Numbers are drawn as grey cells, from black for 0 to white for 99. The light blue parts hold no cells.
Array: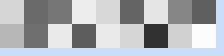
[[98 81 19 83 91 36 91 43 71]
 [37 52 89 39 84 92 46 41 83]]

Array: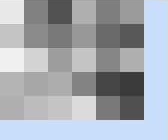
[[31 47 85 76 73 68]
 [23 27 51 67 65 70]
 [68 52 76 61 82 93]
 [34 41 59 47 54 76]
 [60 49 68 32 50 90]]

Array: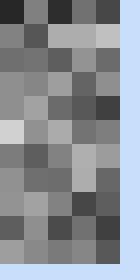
[[34 52 47 53 61]
 [25 44 29 55 36]
 [37 27 51 63 57]
 [40 67 42 43 56]
 [60 68 51 36 48]
 [49 45 66 56 81]
 [25 34 41 63 55]
 [55 39 61 52 55]
 [41 57 37 45 43]
 [74 67 67 33 51]
 [27 44 18 50 15]]

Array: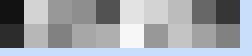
[[50 63 76 59 96 68 65 50 71 17]
 [21 40 73 82 88 32 55 59 82  7]]

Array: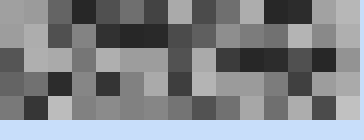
[[75 29 67 43 65 44 32 45 52 50 54 50 73 21 47]
 [66 61 25 48 60 60 70 24 66 50 20 52 17 44 39]
 [57 15 31 17 15 23 66 32 61 61 68 46 66 68 33]
 [68 53 70 44 48 55 37 29 16 15 19 51 31 67 61]
 [71 63 17 15 67 43 29 66 26 43 31 15 39 60 62]]

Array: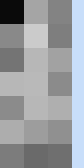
[[43 41 48]
 [56 61 67]
 [68 71 54]
 [54 72 71]
 [63 71 45]
 [49 79 53]
 [51 64  4]]
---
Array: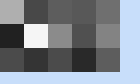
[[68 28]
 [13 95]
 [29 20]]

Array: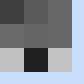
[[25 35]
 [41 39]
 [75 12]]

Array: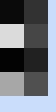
[[ 4 19]
 [85 27]
 [ 1 13]]

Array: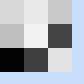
[[84 90]
 [74 94]
 [ 1 25]]

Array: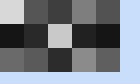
[[84 33]
 [ 8 16]
 [41 35]]

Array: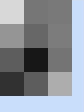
[[84 46]
 [58 40]
 [36  9]]
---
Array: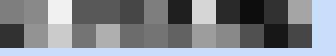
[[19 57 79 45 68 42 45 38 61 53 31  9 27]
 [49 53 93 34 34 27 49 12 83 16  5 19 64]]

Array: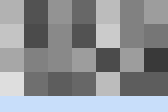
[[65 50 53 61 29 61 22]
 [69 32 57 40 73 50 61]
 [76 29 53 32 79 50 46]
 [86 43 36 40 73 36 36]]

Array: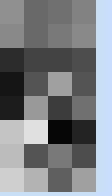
[[ 8 33 62 33]
 [11 59 23 44]
 [17 26 26 30]
 [53 41 47 53]
 [56 41 44 50]
 [73 33 47 30]
 [76 87  2 14]
 [80 69 37 62]]

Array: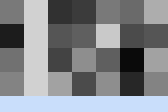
[[11 81 33 37 78 29 33]
 [44 81 26 55 37  4 63]
 [47 81 19 23 47 41 67]
 [51 81 63 29 55 15 51]]

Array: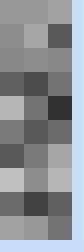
[[34 48 65]
 [38 30 44]
 [41 26 38]
 [48 34 41]
 [52 55 52]
 [55 65 34]
 [59 59 62]
 [62 59 44]
 [71 44 19]
 [74 55 71]]

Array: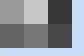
[[39 46 28]
 [60 77 21]]
